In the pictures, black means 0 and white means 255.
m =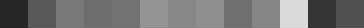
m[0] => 38
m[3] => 110
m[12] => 80
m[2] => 120

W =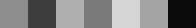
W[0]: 141
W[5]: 164
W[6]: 11

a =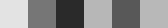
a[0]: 227
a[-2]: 88
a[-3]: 183

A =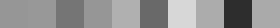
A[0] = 150
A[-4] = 215
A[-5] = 105
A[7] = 172

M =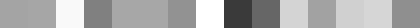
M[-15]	164
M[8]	58
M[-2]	214
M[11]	162
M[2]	249

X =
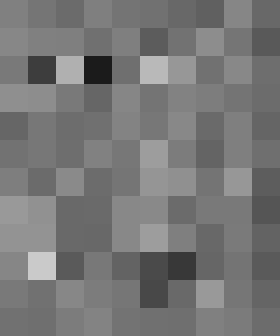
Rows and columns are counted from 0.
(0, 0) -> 128
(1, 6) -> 114
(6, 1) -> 107
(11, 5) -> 112
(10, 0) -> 121
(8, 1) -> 147
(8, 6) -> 127
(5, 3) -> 129
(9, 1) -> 202
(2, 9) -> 110
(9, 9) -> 90
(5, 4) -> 119
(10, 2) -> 135
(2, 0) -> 121
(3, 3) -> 102
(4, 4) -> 131
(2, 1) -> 61
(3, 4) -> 134
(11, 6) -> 111
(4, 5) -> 119
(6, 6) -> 144
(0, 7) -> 96
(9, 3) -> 120
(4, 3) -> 112
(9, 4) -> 99
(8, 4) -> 136
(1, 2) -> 127
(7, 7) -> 121
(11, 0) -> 113
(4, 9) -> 101
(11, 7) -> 128
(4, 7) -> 106
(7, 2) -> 105
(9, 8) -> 116
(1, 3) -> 112
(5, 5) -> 157
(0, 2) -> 107

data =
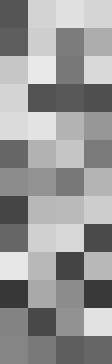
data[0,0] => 85
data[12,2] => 94
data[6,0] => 140
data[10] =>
[55, 169, 141, 57]
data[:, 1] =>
[211, 207, 233, 82, 227, 178, 147, 184, 208, 184, 169, 72, 121]
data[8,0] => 102
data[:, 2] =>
[225, 124, 120, 88, 179, 197, 120, 186, 216, 68, 141, 146, 94]
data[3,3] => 79
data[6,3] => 180
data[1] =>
[93, 207, 124, 173]
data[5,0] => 102
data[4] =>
[219, 227, 179, 151]
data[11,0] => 131
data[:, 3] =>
[213, 173, 217, 79, 151, 122, 180, 205, 74, 184, 57, 226, 102]

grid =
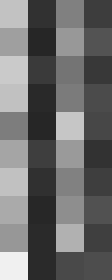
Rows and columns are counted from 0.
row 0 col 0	194
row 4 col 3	71
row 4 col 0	125
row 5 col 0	165
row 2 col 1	58
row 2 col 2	116
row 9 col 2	73
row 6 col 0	193
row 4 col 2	198
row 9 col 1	42
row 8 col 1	42
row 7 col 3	81

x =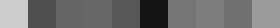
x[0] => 204
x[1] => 78
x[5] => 20
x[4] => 87

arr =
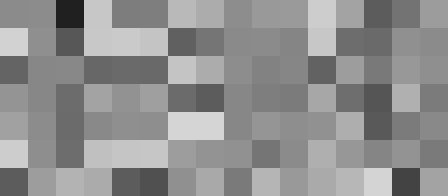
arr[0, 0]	139
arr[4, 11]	145
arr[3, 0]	148
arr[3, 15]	123
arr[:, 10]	[154, 133, 134, 123, 142, 139, 153]
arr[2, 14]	152
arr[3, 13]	85
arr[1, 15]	139
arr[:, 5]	[126, 196, 105, 159, 142, 198, 80]
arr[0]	[139, 140, 32, 199, 125, 126, 185, 172, 141, 153, 154, 205, 163, 92, 115, 156]
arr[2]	[100, 135, 136, 103, 106, 105, 196, 172, 141, 130, 134, 98, 157, 121, 152, 143]
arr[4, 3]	137
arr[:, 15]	[156, 139, 143, 123, 137, 122, 163]
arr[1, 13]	106
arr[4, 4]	143
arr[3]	[148, 135, 108, 163, 146, 159, 107, 92, 135, 126, 123, 167, 110, 85, 176, 123]
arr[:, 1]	[140, 143, 135, 135, 140, 142, 157]
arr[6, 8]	122
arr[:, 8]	[141, 138, 141, 135, 135, 145, 122]
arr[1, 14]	144
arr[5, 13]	133
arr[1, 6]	96
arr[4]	[161, 140, 107, 137, 143, 142, 213, 213, 135, 149, 142, 145, 174, 89, 123, 137]
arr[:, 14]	[115, 144, 152, 176, 123, 147, 67]
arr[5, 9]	117
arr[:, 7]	[172, 117, 172, 92, 213, 147, 169]

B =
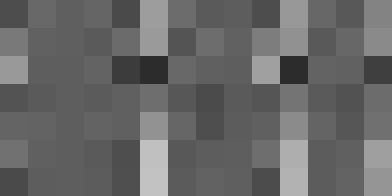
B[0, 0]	77
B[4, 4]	96
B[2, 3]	99
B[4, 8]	92
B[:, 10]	[152, 145, 44, 116, 139, 174, 178]
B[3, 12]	82
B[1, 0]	121
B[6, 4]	79
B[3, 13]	108
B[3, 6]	87
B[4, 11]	100
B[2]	[153, 94, 94, 99, 60, 44, 104, 96, 94, 160, 44, 99, 97, 63]
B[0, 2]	95
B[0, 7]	90
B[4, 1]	99
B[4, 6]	102
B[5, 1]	96
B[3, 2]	94
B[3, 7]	75
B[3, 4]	96
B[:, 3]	[101, 90, 99, 91, 99, 90, 92]
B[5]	[113, 96, 94, 90, 78, 192, 88, 93, 94, 110, 174, 92, 96, 159]
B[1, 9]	125
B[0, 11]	103
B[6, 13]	149
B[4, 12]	86
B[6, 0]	74
